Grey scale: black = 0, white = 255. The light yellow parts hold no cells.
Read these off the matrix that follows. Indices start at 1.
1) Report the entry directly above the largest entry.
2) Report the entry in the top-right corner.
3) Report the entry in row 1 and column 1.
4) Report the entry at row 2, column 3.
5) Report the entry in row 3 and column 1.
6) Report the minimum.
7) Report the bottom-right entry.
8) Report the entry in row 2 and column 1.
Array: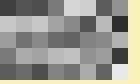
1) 57
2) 145
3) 64
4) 199
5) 157
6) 45
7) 233
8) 199

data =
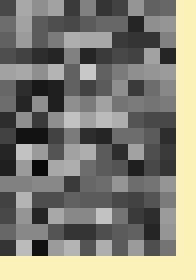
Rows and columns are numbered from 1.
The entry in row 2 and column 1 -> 109
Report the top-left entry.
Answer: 72
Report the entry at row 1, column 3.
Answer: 143
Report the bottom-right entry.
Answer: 116
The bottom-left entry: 52
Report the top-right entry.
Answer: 103
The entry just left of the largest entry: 97
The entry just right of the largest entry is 97
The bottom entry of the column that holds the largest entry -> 84
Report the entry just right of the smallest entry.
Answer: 168
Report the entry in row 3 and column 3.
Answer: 91
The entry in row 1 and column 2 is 168
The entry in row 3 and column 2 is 155
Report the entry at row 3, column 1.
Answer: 97
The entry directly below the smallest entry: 136
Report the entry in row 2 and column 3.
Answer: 91

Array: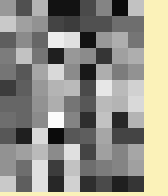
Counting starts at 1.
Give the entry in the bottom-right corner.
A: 53
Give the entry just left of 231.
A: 74
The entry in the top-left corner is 152
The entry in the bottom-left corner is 201
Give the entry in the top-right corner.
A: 194
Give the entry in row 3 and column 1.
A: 94
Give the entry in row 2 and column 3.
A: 146
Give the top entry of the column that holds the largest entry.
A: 18
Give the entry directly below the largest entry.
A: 11
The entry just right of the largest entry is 132
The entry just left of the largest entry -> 139
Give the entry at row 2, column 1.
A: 201
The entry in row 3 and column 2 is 139
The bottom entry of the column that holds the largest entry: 39
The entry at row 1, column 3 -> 180
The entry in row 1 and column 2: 80

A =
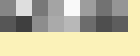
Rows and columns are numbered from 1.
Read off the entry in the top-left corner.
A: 134
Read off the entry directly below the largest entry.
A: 184
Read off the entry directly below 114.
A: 78
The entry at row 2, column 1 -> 86
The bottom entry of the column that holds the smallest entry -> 63

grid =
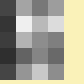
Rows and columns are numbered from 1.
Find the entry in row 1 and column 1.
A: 69
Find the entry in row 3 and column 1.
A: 61
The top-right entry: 157
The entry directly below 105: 141
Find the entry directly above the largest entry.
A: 164
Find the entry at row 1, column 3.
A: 120

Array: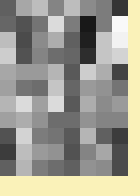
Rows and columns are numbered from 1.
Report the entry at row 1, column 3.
189
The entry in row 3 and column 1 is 189
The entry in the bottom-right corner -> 75
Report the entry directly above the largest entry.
53
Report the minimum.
24
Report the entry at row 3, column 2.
75
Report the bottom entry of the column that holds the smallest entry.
146
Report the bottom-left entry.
96
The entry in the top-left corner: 96
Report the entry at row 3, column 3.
139
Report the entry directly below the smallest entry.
31
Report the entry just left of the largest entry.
124
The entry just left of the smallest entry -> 124
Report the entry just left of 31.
96

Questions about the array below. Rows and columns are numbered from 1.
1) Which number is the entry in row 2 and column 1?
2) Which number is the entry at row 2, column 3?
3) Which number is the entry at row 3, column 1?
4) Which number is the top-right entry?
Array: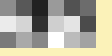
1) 235
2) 48
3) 122
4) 108
